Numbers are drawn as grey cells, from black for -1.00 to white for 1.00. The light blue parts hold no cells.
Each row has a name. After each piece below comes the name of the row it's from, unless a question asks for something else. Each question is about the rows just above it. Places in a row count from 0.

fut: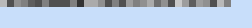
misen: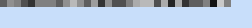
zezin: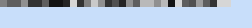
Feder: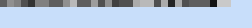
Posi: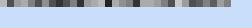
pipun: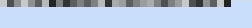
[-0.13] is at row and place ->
fut, 22
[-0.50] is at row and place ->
Feder, 16
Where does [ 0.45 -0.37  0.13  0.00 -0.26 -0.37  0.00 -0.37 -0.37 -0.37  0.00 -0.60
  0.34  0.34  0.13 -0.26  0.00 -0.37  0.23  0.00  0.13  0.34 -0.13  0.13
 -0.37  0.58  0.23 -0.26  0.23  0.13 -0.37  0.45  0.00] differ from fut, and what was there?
15, [-0.37]

